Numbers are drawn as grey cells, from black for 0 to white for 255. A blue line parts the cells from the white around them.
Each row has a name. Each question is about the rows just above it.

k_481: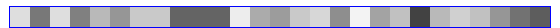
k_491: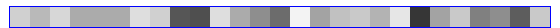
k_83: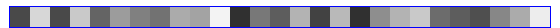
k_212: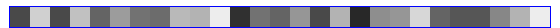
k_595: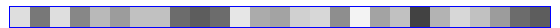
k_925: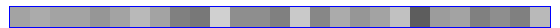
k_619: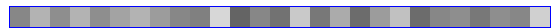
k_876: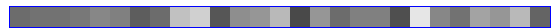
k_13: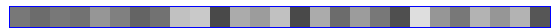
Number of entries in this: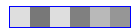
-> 6
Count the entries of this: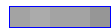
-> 5
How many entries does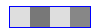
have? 4

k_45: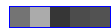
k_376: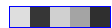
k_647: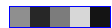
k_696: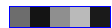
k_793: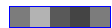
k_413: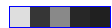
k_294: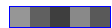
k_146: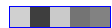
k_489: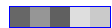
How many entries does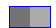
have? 2
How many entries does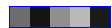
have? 5
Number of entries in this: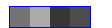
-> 4
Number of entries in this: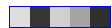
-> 5

